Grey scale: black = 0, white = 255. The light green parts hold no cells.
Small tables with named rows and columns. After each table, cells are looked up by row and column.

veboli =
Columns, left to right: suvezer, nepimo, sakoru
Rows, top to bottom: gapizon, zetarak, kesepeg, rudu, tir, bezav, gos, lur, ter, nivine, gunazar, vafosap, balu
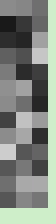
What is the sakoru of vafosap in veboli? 170
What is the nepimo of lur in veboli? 193
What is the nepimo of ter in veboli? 167
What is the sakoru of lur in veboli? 155
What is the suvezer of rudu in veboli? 96
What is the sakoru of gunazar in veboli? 65
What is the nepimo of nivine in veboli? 86
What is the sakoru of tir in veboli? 62
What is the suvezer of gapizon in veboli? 139
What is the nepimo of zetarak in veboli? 55
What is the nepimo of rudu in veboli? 80
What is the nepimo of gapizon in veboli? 134
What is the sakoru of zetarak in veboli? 102
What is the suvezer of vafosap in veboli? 111
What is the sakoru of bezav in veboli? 50
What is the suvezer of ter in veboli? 140
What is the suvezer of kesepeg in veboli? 45
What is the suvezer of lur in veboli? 66
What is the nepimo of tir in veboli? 43
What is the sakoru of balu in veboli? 118

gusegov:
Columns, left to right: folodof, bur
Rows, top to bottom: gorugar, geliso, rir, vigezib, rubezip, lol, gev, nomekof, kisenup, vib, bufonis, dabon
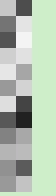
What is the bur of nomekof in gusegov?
33
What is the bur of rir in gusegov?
244
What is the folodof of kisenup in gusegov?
130
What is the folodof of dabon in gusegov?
153
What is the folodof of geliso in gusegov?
116
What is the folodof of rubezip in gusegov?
230
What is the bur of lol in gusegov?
211
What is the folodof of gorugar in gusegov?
199
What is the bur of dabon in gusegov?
195
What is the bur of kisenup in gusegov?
168
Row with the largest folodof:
rubezip

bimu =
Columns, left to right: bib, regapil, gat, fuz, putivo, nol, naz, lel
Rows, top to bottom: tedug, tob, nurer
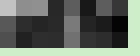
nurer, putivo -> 113
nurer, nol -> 51
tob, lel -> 4
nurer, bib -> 79
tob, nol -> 36
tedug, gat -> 144
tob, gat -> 37
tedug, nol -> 24

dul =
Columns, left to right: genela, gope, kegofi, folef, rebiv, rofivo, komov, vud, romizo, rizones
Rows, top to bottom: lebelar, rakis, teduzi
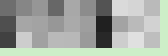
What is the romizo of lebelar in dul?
213
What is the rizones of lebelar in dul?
186
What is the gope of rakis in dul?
166
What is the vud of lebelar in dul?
218
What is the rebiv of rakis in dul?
170
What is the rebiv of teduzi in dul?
184
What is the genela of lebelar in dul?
110
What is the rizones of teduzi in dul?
190
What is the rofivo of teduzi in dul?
154
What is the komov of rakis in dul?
32
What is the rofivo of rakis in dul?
158
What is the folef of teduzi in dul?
185
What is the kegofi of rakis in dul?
163
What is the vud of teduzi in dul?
205
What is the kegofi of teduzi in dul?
161
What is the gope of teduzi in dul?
205
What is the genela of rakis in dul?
79
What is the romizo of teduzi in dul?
224
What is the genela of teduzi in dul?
65
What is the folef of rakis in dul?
151
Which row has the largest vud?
lebelar

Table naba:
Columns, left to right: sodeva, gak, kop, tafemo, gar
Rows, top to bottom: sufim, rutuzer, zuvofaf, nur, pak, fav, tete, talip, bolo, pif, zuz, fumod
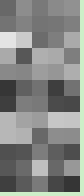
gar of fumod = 53
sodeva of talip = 183
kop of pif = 125
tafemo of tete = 75
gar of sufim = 145
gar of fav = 114

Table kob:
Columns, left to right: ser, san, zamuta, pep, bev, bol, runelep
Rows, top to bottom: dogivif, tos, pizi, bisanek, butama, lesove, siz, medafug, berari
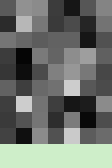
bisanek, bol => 157
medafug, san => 83
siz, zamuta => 115
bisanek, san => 4
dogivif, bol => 85
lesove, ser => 98
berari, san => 15
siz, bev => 22
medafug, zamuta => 117
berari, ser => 66
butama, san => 13
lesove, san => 62
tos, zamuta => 119
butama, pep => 129
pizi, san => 102
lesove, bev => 204
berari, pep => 81
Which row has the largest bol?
bisanek

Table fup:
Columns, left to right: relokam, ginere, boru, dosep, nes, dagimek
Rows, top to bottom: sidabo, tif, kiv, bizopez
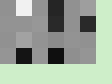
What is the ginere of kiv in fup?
162
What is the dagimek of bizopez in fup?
150
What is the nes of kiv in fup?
148
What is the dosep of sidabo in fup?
36
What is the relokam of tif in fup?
147
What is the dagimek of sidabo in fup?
157
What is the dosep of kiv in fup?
138
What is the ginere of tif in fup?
147
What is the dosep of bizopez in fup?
15
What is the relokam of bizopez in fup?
149
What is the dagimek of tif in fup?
41
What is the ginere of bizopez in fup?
19
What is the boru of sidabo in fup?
148
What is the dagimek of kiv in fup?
144

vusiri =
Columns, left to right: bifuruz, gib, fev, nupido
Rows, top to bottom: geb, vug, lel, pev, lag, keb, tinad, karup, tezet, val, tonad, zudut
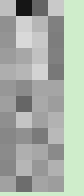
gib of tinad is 102
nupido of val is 138
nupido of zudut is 158
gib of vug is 210
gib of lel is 218
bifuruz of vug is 145
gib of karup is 197
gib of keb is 139
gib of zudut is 109
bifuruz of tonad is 134
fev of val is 167
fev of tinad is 169
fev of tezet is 122
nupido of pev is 128
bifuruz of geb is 192
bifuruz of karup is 143
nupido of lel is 125

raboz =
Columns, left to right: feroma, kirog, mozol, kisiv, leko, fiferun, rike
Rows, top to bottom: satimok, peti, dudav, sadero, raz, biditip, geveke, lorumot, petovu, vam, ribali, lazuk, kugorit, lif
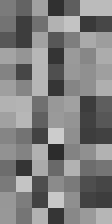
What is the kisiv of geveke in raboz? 152
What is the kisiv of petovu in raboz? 204
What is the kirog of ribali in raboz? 52
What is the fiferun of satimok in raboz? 186
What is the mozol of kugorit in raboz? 66
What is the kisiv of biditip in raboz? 53
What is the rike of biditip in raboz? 175
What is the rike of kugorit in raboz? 62
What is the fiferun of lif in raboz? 154
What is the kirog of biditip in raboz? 133
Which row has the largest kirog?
lazuk

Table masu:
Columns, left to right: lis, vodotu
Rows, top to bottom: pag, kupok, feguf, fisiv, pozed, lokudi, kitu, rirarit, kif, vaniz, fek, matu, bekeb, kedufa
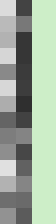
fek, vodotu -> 97
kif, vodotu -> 132
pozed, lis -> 137
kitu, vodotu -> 47
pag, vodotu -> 67
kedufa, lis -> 146
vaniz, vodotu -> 71
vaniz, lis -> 142
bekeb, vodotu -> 106
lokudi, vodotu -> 61
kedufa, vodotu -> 91
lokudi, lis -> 215
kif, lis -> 125
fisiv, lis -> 214
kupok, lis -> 186
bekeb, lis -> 110

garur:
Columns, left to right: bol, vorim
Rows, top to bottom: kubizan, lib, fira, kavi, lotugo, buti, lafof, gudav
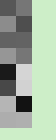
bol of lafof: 181
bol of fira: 98
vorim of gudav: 175
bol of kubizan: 87
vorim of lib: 78
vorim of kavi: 118
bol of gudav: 173
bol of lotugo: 26
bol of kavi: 150
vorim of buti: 210
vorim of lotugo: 213

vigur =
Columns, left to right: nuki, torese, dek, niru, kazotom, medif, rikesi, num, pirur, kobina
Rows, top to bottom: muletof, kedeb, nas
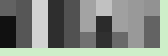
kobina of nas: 99
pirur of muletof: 153
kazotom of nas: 81
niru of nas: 46
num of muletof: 160
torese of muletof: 86
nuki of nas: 17
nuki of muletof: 98
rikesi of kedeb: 43
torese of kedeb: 86
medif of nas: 113
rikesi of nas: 48
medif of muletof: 163
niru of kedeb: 46
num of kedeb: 160
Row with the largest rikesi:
muletof

